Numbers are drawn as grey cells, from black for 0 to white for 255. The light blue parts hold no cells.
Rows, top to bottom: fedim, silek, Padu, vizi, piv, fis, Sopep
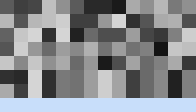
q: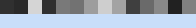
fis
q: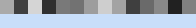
Sopep
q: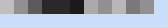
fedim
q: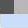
silek
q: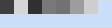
Sopep
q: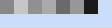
piv

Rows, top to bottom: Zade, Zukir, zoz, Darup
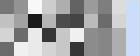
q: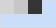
Darup
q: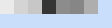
Darup
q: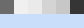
Darup

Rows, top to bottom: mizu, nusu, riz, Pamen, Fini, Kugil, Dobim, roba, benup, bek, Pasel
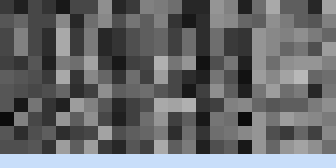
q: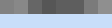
roba
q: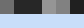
mizu
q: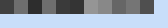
Pamen
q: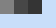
benup

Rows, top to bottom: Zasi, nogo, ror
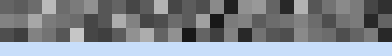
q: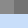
ror
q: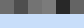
nogo

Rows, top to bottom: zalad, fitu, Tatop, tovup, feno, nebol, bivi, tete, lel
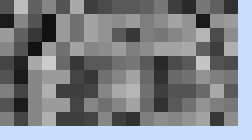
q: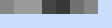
nebol
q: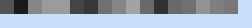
nebol
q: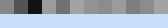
fitu
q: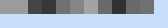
nebol
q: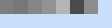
Tatop

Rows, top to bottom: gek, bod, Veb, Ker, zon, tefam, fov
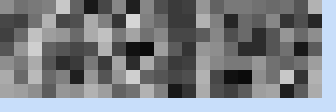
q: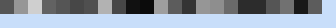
Ker
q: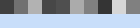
bod
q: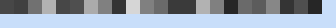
bod
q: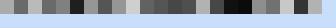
tefam
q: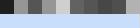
tefam
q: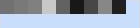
gek

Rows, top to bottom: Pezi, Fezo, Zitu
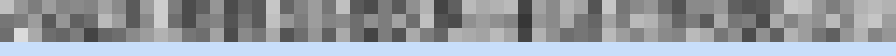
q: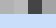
Pezi
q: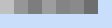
Fezo
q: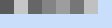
Pezi
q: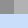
Pezi
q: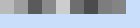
Fezo
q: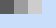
Pezi
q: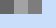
Fezo

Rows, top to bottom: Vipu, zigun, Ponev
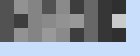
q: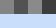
Vipu
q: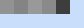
Ponev
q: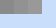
zigun

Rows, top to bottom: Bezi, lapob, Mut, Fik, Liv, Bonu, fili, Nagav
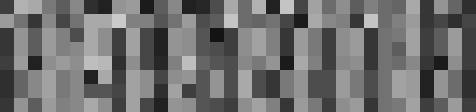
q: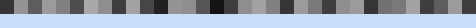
Mut
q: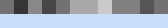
lapob
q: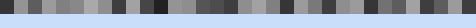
Fik
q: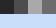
Bezi

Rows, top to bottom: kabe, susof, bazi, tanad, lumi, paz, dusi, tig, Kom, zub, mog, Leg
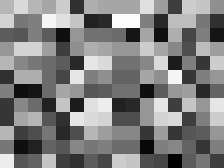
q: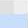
tig
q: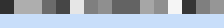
paz
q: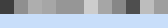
tanad
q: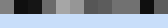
dusi
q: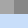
tanad
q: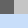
Leg

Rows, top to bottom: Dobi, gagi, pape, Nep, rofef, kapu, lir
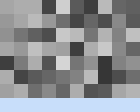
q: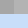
lir
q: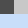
pape
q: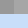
gagi
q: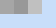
Nep
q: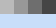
gagi
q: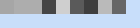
Dobi
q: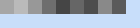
gagi

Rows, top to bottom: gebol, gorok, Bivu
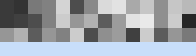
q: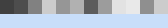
gorok
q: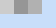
gorok
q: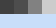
gorok
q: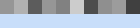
Bivu
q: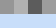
gorok
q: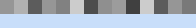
Bivu

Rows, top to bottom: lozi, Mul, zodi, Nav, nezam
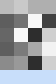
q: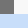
Mul
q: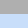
lozi
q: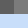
Nav
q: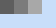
Nav

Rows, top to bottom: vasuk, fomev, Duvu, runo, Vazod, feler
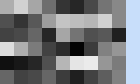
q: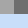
vasuk
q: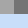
Duvu
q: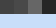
Duvu
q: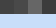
feler

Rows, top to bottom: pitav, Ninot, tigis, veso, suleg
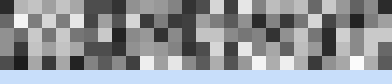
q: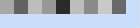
veso
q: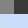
Ninot
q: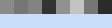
tigis

